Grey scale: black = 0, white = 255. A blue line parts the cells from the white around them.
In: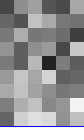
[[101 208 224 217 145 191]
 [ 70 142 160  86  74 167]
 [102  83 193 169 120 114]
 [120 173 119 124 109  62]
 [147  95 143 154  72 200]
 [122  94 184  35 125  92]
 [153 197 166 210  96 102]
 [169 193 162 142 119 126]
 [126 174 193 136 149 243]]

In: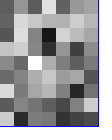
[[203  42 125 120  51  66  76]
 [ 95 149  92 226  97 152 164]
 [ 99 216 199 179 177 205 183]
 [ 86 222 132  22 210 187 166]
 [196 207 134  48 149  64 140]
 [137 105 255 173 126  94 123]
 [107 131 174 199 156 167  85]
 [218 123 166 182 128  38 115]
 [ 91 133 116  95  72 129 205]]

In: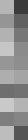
[[189  85]
 [181  59]
 [149  97]
 [178 119]
 [198 139]
 [150 142]
 [174 164]
 [111 114]
 [201 180]
 [126 133]]

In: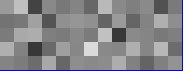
[[132 124 108 168 103 142 137 140 173 129 100 128 147]
 [154 191  67 137 120 132 103 185 137 127 138  81 122]
 [115 120 161  84 144 150 144 100 154 101 131 175 142]
 [123 169 173 127 123 136 123 193  56 138 133 121 127]
 [175 130  55 106 159 135 218 137 134 175 134 183 108]]

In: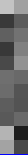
[[163  72]
 [195 161]
 [ 57  92]
 [ 96 114]
 [ 56 128]
 [ 73 146]
 [111 105]
 [108  84]
 [ 93  83]
 [ 89 105]
 [180  29]]

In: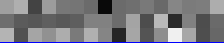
[[180  81 165 145 173 122 176 133  37 166  84 142 240 167  78 103]
 [159 175  67 156 119 117 107   9 107 111 121 105 134 123 125 173]
 [110  91  87  95  88  94 129 129 108 164  77 185  42 129  77 106]]

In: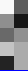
[[ 35 171]
 [249  93]
 [143  23]
 [105 144]
 [195 171]]
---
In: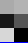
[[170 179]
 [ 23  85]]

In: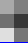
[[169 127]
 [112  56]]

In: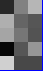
[[ 40 129]
 [175 101]]

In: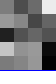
[[125  77]
 [153 135]]

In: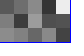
[[ 89 110]
 [126  60]]

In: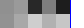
[[144 154]
 [146 168]]

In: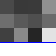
[[ 73  57]
 [110  89]]

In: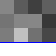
[[134  91]
 [116 134]]

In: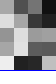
[[168  80]
 [221 166]]
